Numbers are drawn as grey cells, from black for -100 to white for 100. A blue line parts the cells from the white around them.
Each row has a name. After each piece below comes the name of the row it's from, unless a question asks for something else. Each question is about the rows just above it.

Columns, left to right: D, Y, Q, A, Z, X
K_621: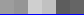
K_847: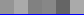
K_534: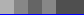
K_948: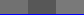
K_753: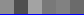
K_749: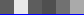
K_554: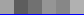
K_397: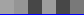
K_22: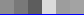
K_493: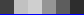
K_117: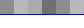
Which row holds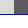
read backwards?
K_22
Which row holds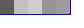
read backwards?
K_621
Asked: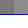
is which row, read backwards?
K_22
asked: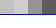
K_493
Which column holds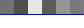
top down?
Y
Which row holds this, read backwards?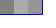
K_847

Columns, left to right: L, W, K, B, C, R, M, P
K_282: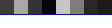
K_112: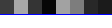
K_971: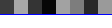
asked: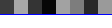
K_971
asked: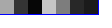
K_282
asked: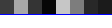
K_282

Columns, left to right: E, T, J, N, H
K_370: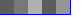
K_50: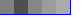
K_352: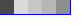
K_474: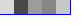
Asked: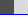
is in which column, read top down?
T
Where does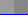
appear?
K_474
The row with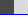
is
K_352
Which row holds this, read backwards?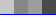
K_474
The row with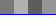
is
K_370
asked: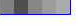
K_50

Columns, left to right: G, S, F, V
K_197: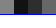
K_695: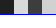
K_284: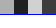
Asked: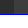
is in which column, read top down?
F
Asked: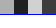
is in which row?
K_284
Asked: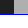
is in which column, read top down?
G
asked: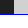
K_284
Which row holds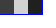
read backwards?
K_284
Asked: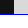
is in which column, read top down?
S

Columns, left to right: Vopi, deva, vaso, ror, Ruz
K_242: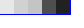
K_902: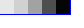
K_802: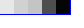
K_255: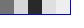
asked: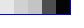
K_802
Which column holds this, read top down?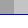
vaso
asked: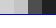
K_242
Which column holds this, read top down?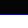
Ruz

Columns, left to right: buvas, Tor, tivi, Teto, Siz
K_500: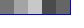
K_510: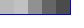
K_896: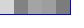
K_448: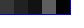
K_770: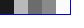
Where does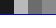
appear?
K_770
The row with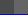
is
K_500
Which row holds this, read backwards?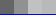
K_510

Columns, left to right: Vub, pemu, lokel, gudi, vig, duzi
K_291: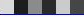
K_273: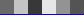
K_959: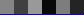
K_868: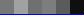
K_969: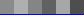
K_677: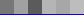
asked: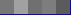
K_868
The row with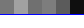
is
K_868
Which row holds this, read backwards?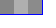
K_969
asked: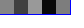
K_959
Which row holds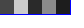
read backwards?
K_291

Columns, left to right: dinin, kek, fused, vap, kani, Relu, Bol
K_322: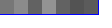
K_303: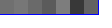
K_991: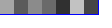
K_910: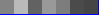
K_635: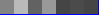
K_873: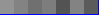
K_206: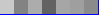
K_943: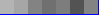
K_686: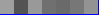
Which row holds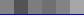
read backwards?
K_943
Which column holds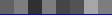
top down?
kani

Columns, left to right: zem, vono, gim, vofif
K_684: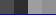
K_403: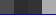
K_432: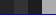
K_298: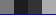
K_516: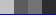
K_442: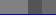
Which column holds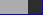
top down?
vofif
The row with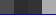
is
K_403
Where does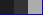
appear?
K_298

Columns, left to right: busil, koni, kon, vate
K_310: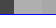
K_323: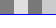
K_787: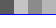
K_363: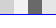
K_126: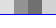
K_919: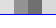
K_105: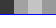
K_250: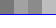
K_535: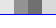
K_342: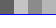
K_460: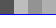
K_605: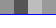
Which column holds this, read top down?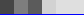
busil
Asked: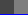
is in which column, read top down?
busil
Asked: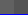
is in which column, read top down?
busil
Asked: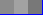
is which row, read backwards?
K_250
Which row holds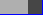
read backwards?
K_310
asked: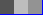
K_460
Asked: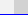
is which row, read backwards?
K_363

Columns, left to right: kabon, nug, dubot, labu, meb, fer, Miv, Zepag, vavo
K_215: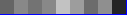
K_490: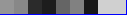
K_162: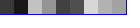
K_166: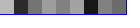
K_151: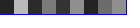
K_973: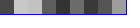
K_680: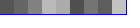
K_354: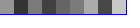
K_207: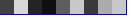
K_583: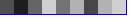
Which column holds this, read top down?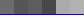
Zepag
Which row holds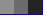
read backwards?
K_151
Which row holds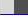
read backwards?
K_162
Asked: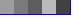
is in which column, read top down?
labu
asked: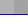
K_162

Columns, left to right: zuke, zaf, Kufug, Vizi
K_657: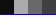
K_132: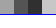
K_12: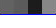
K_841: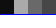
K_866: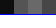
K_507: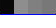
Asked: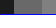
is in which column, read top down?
Kufug
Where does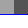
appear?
K_132

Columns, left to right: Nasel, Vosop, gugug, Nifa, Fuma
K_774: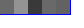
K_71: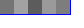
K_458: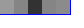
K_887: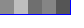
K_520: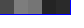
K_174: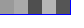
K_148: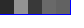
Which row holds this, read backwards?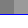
K_71
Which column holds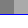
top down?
Vosop
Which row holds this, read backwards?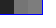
K_520
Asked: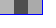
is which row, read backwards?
K_174

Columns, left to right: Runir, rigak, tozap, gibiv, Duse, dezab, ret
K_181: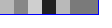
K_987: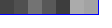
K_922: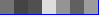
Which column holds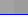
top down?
ret
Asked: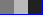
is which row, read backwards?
K_181
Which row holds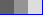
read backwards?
K_922
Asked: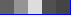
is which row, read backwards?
K_922
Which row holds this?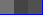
K_922
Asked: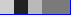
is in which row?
K_181

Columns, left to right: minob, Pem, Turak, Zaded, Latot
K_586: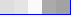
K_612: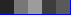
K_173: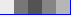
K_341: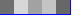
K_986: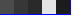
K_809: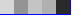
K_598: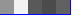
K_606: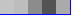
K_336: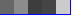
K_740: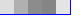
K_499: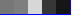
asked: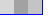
K_341
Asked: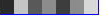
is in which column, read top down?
Turak

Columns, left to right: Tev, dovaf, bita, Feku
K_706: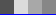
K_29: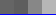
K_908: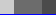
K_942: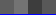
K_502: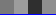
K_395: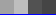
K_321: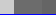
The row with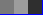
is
K_502
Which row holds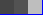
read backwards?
K_395
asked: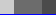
K_908

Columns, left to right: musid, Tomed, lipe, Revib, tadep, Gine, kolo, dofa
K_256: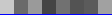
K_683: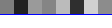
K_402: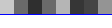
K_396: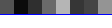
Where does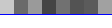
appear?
K_256
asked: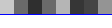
K_402
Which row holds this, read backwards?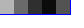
K_396

